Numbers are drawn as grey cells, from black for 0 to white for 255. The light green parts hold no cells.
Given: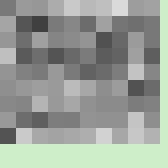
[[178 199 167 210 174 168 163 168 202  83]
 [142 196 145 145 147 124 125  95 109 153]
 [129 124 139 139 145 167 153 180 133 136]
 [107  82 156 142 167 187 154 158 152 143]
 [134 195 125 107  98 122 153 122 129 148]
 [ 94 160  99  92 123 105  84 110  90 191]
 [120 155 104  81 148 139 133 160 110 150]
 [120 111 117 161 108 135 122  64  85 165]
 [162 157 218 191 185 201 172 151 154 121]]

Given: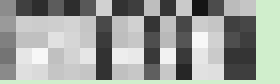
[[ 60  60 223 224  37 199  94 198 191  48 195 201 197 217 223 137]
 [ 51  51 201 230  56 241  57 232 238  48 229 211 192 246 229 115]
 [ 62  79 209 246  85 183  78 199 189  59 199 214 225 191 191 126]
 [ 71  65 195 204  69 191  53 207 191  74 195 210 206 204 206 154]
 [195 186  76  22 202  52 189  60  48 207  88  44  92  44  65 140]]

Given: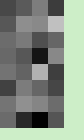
[[ 85   2  40 107]
 [108 133 144 116]
 [ 70 102 124  65]
 [ 62 177  99 115]
 [136  21  87 104]
 [102  79 122 108]
 [192 137 142  87]
 [ 60 125  90  72]]

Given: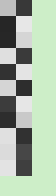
[[ 63 227]
 [ 71 219]
 [ 49 224]
 [201  45]
 [230  60]
 [ 45 213]
 [228  50]
 [ 58 223]
 [213  39]
 [231  38]
 [ 56 191]]

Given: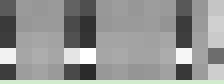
[[205 155  56 161 150 149 156 152  43  72 153 162 157  61]
 [108 163 245 171 163 163 168 166 255 229 165 173 165 242]
 [202 160  62 166 160 162 164 164  52  80 163 166 162  61]
 [207 154  59 147 155 153 154 150  48  74 153 154 150  58]
 [197 151  88 153 156 151 156 152  78  98 153 151 153  90]]

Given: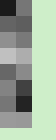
[[152 154]
 [ 35 118]
 [ 65 131]
 [138 103]
 [173 192]
 [121 143]
 [ 94 100]
 [118  27]]

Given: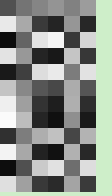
[[ 58 164  42  57 160 223]
 [221 110 225 202  80  13]
 [ 40 177  17  34 168 243]
 [179  70 193 174 125  48]
 [ 25 143  16  37 189 251]
 [ 45 175  30  51 159 239]
 [ 85 172  72  86 136 196]
 [226 124 234 221  63  25]
 [ 55 197  24  36 152 227]
 [214  56 244 227 100  12]
 [ 39 150  36  58 169 233]
 [156 129 148 133 116  81]]

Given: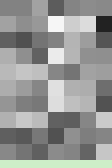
[[198 100 132 139  96 116 136]
 [133 126 144  81 120  88  95]
 [202 134  94  97 187 200 177]
 [ 82 181 191 221 120 126 149]
 [110 173 176 224 134 156 173]
 [158 162 116 134 191 197 185]
 [143 144 181 235  97 143 175]
 [ 85 157 180 129 116  80  96]
 [ 34 220 206 246 152 142 162]
 [137 140 132  92 162 130 130]]
